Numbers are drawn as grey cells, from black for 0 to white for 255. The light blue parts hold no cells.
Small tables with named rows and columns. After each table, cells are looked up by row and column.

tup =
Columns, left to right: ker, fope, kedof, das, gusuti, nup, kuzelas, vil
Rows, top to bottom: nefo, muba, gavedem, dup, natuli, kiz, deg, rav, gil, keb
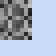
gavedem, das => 93
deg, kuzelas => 176
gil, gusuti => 160
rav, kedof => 133
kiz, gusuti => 84
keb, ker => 148
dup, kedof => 166
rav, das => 110
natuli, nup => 125
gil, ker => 123
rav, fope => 93
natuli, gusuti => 163
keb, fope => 90

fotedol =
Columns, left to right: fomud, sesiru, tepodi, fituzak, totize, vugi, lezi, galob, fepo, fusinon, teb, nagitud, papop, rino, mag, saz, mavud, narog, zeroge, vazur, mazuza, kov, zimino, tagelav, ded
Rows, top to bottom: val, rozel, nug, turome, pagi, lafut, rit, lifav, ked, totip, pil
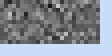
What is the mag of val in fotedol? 135
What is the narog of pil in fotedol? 98
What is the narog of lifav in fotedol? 117
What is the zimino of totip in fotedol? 75
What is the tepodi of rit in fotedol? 147
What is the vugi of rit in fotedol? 114
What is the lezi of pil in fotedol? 104
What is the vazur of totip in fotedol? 121
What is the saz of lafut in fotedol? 77
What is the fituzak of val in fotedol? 100
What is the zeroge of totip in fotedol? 107
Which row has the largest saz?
totip

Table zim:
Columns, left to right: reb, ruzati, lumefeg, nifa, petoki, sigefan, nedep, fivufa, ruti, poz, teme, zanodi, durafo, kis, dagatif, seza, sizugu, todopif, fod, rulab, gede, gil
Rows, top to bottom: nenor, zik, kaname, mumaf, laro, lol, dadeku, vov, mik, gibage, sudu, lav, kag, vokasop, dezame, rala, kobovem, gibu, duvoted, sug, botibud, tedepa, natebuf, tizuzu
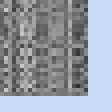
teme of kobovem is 101
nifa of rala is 79
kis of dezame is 86
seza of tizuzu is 116
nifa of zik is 91
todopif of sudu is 165
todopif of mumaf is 134
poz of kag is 84
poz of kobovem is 87
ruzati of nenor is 152
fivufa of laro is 109
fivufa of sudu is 123
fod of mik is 82
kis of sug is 132
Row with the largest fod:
lav

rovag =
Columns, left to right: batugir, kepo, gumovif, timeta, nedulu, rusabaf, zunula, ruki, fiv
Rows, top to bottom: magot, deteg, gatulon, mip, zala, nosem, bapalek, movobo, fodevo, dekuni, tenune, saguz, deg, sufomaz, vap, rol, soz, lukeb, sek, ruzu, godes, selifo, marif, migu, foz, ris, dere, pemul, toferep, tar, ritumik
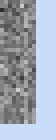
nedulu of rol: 105
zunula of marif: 101
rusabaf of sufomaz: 105
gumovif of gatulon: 112
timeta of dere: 113
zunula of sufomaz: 166
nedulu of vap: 69
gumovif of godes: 103
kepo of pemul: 107
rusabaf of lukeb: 129
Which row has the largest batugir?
soz

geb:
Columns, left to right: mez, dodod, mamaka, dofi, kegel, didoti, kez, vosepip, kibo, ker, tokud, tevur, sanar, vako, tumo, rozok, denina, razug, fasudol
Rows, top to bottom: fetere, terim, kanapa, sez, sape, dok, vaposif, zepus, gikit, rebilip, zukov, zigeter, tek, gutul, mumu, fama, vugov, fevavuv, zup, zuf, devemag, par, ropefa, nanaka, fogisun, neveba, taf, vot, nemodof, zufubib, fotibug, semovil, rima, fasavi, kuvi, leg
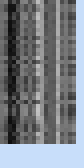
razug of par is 91
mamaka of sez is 24
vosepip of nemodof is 82
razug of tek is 99
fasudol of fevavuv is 101
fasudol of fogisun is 68
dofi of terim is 22
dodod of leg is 92
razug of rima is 114
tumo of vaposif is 169
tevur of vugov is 72

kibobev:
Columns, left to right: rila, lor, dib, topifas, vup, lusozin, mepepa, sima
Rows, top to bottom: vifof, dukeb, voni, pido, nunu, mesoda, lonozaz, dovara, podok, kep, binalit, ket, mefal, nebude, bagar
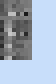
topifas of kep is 106
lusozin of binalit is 113
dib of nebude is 124
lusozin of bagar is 96
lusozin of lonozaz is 90
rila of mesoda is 59
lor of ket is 144
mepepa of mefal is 118
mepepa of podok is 41
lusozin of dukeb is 113
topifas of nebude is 127
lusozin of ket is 87
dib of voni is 132
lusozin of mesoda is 96
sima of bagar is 122
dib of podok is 197
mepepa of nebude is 117
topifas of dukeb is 88
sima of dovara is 105

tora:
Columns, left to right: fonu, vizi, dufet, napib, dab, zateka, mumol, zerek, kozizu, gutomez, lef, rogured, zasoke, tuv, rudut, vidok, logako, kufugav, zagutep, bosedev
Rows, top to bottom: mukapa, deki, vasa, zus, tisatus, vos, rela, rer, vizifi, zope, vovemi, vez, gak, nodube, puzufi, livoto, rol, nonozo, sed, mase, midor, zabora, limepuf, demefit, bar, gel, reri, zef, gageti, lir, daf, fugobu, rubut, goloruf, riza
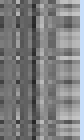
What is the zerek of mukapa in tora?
135
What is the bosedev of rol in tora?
161
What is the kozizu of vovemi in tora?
77
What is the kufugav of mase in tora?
129
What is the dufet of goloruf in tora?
126
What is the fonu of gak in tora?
88
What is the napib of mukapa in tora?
95

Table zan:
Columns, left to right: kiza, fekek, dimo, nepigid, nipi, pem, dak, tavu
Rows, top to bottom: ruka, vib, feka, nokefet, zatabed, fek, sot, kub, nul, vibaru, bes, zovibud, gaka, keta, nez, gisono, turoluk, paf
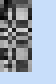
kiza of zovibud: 164
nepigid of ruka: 83
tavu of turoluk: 162
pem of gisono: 58
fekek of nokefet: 66
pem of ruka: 72
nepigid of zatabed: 36
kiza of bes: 168
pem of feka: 181
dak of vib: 111
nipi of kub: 201
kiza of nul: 164
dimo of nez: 146
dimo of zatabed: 192
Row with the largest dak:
kub

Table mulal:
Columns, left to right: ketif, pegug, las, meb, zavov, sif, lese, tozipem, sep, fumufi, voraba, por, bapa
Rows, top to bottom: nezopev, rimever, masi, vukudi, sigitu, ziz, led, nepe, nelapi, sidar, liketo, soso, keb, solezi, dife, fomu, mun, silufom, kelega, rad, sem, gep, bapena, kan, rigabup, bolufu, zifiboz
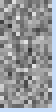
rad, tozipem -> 73
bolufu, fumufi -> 117
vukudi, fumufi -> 137
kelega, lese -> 126
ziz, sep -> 167
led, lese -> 139
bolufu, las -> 128
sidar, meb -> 117
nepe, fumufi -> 72
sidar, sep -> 136
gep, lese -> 75
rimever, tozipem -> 101
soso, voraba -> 170
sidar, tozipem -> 101
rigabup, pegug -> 100

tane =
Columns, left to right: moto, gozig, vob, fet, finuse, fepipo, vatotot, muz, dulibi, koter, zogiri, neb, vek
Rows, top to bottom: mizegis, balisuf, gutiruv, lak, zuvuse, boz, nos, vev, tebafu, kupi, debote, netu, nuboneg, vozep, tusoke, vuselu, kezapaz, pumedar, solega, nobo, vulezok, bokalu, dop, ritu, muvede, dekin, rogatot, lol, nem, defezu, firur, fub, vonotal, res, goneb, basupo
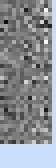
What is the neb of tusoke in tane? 152
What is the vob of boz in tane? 103
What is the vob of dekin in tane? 130
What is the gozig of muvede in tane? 81
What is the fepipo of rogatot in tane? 107
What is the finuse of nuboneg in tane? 127
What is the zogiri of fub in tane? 136
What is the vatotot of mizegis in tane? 117
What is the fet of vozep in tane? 116
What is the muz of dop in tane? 114
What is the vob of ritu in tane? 122
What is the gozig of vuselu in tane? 128
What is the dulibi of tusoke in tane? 172
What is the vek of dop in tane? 111
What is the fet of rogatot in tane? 94
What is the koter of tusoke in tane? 148
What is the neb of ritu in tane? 131
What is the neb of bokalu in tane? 127
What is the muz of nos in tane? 190

